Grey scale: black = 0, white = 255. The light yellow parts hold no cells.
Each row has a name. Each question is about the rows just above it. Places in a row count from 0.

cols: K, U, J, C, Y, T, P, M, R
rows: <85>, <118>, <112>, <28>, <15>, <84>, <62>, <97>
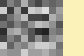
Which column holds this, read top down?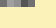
R
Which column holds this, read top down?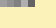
J

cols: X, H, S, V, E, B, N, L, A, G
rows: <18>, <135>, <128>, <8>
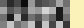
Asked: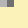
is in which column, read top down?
S
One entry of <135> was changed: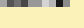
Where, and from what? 4, [166]
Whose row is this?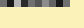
<128>
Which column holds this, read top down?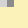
N
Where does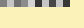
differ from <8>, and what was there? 4, [197]
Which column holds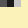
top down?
H

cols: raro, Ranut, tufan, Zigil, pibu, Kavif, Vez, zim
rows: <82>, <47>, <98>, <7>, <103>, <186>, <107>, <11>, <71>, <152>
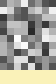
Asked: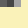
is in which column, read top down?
raro
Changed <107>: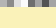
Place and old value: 6, [70]
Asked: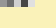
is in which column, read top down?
pibu

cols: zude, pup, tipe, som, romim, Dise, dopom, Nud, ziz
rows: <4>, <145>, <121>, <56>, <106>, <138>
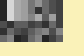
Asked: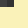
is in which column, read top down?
som
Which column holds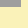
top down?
som
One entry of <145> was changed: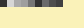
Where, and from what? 0, [36]
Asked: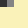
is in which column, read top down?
dopom
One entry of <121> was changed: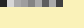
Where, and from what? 7, [158]

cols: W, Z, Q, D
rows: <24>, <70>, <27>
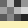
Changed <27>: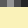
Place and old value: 1, [135]
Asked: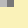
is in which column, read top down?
Z
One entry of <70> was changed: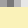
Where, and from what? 3, [215]
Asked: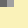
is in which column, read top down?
W
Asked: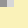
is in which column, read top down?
D

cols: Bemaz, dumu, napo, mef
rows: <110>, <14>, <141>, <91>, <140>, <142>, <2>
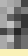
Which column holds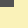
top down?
napo
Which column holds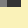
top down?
mef
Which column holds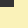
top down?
mef
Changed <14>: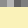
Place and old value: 0, [157]
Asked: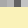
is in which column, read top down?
dumu
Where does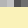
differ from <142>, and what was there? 0, [169]
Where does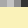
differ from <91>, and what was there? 2, [126]

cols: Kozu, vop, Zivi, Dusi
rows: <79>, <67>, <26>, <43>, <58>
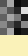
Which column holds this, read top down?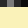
Zivi
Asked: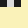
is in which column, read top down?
Dusi
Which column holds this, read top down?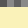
Kozu
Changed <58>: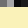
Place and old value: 0, [97]
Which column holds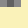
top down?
Kozu
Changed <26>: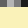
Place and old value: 1, [167]
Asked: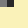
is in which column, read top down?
Zivi

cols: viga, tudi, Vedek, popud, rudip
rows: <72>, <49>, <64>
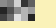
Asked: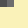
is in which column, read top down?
tudi
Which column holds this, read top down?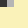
popud
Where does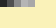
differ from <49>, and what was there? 4, [155]

